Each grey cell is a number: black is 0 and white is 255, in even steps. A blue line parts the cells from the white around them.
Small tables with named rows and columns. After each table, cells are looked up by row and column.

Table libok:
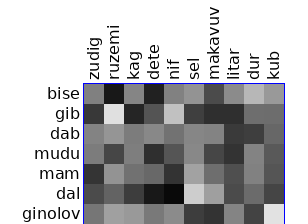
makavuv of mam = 110
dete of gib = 84
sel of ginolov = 61
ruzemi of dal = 99
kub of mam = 85
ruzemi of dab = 149
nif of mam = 51
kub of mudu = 89
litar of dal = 75
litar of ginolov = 132
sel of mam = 162
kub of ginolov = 226
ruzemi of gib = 224
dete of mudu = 47
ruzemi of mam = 147
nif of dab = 114
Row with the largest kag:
ginolov

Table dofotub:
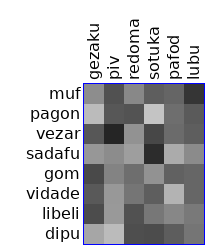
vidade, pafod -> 179
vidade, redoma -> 117
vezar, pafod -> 107
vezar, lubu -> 94
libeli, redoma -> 81
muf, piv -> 81
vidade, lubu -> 102
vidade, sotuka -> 94
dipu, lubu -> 117
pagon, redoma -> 83
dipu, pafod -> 93
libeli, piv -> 153
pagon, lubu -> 90
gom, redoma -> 110
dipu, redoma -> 78
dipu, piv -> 187
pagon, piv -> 87
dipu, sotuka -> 76
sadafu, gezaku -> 151
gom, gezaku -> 73
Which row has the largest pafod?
vidade

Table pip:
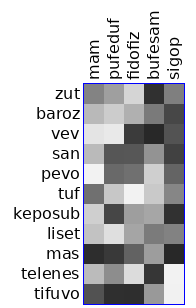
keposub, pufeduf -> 70
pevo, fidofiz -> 112
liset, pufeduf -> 223
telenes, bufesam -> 54
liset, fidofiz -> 165
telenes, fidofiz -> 220
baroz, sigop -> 71
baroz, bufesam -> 122
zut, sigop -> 127
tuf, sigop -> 134
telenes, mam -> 187
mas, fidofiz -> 98
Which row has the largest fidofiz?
tuf

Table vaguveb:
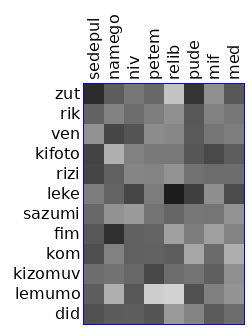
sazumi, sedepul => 104
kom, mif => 107
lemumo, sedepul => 93
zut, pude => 53
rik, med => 119
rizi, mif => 108
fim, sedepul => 87
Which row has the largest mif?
fim

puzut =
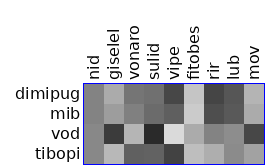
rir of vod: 131
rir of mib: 78
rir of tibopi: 174
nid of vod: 136
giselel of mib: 157
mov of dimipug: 180
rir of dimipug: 69
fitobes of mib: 203
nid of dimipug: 131
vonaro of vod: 181
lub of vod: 141
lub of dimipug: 86
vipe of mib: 95
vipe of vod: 218
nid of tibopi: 136
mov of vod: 71
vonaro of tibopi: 96

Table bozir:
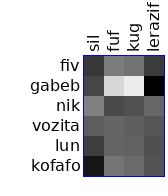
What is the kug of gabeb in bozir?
236
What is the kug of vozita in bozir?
95
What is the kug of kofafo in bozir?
106
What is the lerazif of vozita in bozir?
85
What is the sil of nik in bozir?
128
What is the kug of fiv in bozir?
115
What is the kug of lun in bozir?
98
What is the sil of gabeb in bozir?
70
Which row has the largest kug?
gabeb

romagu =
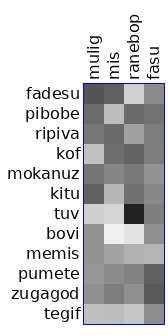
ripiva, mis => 106
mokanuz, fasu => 146
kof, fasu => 126
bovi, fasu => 143
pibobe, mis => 188
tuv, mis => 213
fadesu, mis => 96
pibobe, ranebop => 106
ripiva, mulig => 118
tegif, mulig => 191
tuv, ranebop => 34

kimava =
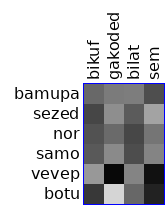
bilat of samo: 77
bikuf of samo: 89
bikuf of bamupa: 104
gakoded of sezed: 142
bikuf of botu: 56
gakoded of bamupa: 123
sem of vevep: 17
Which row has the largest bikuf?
vevep

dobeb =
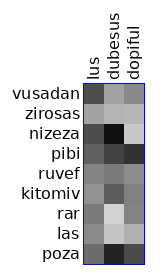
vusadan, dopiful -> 138
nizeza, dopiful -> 200
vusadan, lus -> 78
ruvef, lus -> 132
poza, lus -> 109
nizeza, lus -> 77
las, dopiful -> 176
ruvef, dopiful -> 141
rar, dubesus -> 209
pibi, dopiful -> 50
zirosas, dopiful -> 182
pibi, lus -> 96
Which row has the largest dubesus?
rar

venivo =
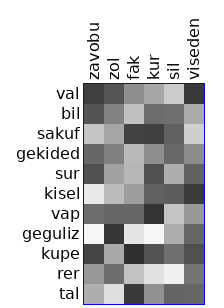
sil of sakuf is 98
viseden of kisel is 59
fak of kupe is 47
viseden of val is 58
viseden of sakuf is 207
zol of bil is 131
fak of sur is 182
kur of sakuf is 64
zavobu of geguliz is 246
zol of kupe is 169
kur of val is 167
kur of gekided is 142
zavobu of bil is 84
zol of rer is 110
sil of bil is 112
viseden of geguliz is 102
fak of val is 143
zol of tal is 223
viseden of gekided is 141
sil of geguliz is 173

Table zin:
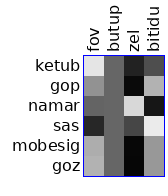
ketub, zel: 34
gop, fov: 146
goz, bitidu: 152
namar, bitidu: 22
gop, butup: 102
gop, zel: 10
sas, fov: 39
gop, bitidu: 178
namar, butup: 102
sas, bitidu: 235
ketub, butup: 102
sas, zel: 70
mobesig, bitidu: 152
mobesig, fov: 173
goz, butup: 102
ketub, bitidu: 78
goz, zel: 6
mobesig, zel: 7

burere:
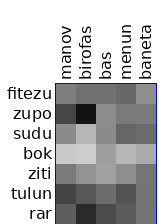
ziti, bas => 161
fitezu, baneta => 142
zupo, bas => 140
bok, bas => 158
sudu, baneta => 108
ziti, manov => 122
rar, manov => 94
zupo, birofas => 19
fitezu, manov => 126
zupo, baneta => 123
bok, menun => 182
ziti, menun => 142
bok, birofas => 205
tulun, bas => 109
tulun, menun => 82
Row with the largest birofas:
bok

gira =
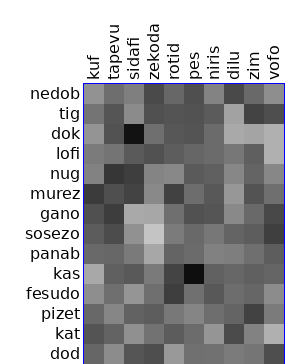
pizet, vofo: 123
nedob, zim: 105
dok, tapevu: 82
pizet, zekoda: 93
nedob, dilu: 73
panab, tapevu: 103
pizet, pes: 133
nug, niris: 96
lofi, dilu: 119
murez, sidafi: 67
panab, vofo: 93
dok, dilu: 169
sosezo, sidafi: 145
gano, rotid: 111
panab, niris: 129
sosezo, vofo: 63
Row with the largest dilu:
dok

